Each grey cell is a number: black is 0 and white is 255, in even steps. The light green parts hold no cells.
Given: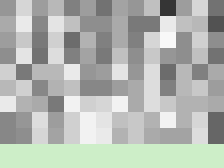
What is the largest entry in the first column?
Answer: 234
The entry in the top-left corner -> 150
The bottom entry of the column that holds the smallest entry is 163
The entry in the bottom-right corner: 102
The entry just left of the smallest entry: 192
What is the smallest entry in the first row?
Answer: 53
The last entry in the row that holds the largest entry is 142
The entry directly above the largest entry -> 234
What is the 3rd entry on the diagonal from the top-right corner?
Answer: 142
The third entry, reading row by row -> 157
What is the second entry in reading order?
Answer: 214
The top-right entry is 114
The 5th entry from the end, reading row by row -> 170
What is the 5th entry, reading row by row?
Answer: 128
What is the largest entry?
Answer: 248
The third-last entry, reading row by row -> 163
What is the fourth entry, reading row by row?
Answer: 184
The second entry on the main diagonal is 234
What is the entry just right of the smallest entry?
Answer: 157
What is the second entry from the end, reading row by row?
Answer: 221
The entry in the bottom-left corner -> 135
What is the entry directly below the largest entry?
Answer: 150

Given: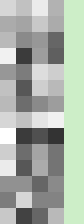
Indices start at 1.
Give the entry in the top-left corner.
214
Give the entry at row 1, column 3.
235
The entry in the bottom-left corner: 200
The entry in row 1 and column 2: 193
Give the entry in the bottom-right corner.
185
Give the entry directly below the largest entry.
206
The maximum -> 255
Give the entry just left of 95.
157
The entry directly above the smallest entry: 241
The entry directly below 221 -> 206
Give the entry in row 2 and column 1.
171

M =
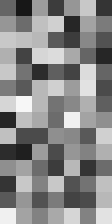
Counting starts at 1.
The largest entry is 247
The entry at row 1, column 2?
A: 23
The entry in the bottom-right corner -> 226
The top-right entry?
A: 52
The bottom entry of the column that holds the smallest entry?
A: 163
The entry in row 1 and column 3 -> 156
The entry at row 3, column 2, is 192
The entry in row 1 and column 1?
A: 101
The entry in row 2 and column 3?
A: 192
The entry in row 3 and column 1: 200
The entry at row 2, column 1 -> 150
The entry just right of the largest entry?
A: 184
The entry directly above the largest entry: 89
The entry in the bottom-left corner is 240
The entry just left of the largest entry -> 214

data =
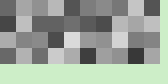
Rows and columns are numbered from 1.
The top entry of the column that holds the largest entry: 84
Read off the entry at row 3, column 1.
172
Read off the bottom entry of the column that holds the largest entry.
172
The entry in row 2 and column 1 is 70
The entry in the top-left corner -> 104
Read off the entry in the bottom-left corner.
104
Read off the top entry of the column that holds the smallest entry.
197
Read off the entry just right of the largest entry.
153
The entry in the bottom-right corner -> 166
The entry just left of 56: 145
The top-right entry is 84
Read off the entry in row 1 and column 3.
145

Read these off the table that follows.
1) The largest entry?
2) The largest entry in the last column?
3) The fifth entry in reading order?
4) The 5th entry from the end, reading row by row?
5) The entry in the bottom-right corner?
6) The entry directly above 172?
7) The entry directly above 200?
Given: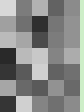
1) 216
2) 172
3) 139
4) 53
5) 139
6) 146
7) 75
